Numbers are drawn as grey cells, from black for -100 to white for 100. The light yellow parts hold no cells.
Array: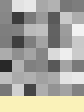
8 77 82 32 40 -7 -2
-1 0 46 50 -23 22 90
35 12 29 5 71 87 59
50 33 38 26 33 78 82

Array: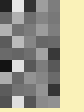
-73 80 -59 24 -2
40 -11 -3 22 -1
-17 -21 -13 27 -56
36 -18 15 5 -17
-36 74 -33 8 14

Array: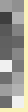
24 13
-31 2
-23 6
-14 28
-15 88

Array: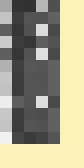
31 -59 -61 43 -37
-26 -58 -36 72 -43
-26 -58 -35 75 -43
55 -53 -34 -35 -24
86 -26 -35 73 -43
53 -53 -33 -36 -24

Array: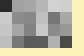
-66 26 30 43 65 62
55 30 2 58 9 19

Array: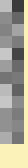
49 -54
3 29
56 -46
-9 -5
55 9
14 6

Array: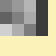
3 20 42 -54
63 36 -3 -54

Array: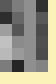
-30 -2 12 -62
24 -33 12 -42
45 21 12 -40

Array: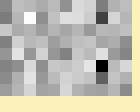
7 49 44 34 46 14 71 65 -2 40 48
56 34 41 24 41 30 42 21 44 42 50
17 78 18 65 18 1 56 47 76 21 4
9 38 77 19 47 65 59 52 -25 53 39
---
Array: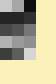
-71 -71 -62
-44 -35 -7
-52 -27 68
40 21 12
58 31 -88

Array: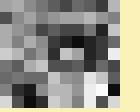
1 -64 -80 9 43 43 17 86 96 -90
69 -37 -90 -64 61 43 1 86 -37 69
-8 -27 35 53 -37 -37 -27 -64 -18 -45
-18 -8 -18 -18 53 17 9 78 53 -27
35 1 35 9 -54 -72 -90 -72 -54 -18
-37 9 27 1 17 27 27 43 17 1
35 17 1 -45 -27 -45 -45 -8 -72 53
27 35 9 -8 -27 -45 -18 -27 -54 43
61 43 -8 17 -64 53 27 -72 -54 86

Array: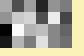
33 -38 25 -72 15 -3
-81 41 -3 76 6 -13
15 58 66 -38 85 -46
-98 95 41 49 6 -21

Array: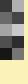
-38 -65
-18 -46
-83 -8
-56 38
29 58

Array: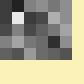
-53 -73 1 11 -7 11
-25 -35 20 -16 -25 -35
-43 1 -43 -25 -7 29
1 29 -7 -16 -63 11
-53 82 -53 -43 37 11

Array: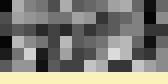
-48 -29 -39 -68 -48 -68 -29 -58 -39 -29 1 1 -58 -58
-78 -9 63 -78 -39 26 -48 -39 9 72 44 -48 -58 9
-29 17 17 -87 -29 -48 -48 53 35 -58 -58 53 26 9
-39 26 17 9 -9 -9 26 17 -58 -29 -19 1 -95 9
-95 35 1 -9 -39 35 -29 -19 -9 26 35 -19 -87 -19
-95 44 9 -9 -48 44 -29 -19 -9 35 44 -19 -87 -19

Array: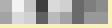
28 71 63 -25 46 28 -17 19 19
38 90 54 -51 71 63 -17 -1 9
